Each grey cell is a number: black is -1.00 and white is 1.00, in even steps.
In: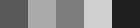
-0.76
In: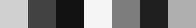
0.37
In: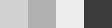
-0.53
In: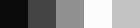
0.52
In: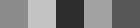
-0.32
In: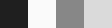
0.71
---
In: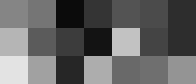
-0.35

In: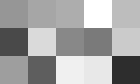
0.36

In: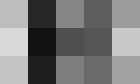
0.05

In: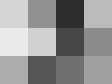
0.14

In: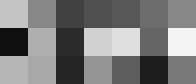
-0.32

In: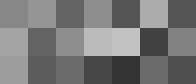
-0.34

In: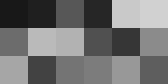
-0.70

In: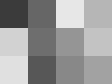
-0.20
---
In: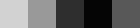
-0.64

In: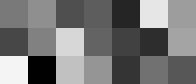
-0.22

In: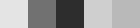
-0.65

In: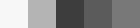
-0.52

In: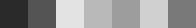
0.45

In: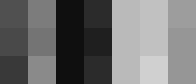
-0.76
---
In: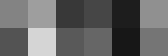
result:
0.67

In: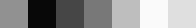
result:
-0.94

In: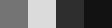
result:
0.72

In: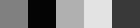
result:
-0.97

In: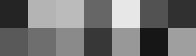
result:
-0.14

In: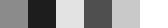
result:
-0.77

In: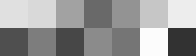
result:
-0.02

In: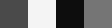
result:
0.91
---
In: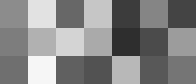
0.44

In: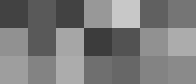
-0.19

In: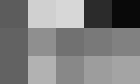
0.07

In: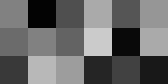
-0.71

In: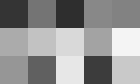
0.81

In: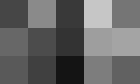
-0.84

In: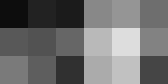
0.34

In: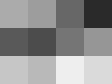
0.45
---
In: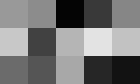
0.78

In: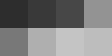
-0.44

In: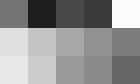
0.14

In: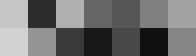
0.00

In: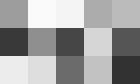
0.68

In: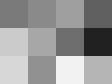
-0.14

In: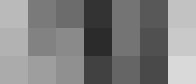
-0.37
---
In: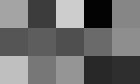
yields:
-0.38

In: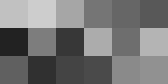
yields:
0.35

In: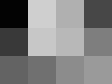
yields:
0.56

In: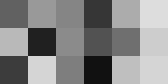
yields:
-0.36

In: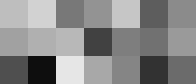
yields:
-0.01

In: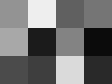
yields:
-0.79

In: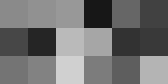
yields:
0.30
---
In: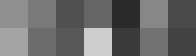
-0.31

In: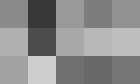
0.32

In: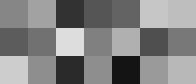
0.73

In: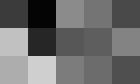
-0.32

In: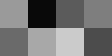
0.59

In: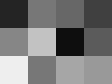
-0.89

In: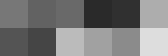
0.47

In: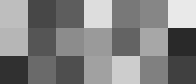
0.10

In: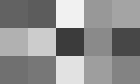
-0.54
